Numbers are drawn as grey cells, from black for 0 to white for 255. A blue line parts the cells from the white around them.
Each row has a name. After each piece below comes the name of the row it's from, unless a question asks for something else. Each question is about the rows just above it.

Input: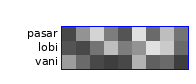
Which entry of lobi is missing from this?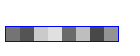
[125]
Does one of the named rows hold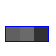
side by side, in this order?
no
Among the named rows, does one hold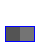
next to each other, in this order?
no
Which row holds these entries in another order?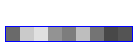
lobi
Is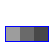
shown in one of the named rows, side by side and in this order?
yes

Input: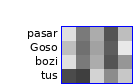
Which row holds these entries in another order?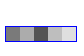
pasar
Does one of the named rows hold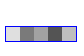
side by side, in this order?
no
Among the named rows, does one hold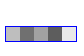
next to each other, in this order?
yes

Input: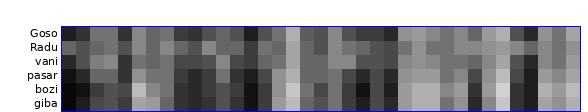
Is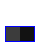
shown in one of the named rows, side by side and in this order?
yes
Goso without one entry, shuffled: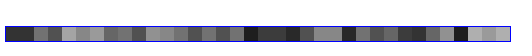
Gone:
[93]
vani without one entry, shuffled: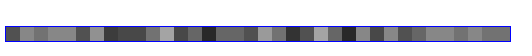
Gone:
[126]

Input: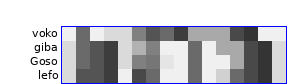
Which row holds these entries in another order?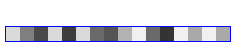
giba
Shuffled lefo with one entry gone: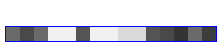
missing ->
[209]
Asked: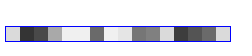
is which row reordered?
Goso
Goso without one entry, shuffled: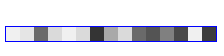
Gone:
[118]
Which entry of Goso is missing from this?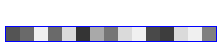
[229]
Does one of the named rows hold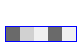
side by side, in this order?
no

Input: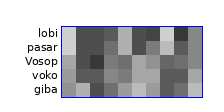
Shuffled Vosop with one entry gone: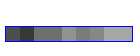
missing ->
[102]
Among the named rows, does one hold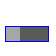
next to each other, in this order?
yes
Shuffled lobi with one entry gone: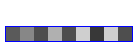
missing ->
[68]

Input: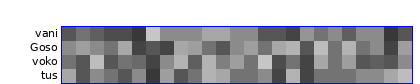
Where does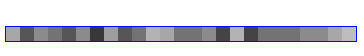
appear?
tus
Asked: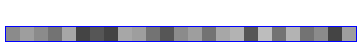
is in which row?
Goso
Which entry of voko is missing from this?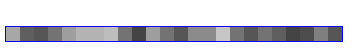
[106]
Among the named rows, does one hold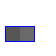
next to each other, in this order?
no
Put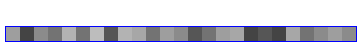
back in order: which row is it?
Goso
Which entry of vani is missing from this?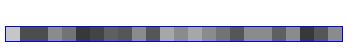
[149]
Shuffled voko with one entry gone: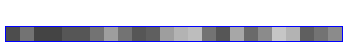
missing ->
[127]

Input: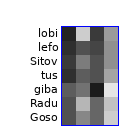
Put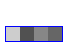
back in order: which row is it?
Goso
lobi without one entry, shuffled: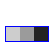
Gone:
[58]

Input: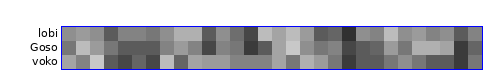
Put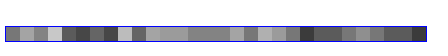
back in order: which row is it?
voko
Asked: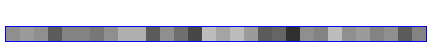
lobi
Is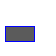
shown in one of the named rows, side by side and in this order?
yes
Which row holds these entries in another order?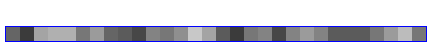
Goso

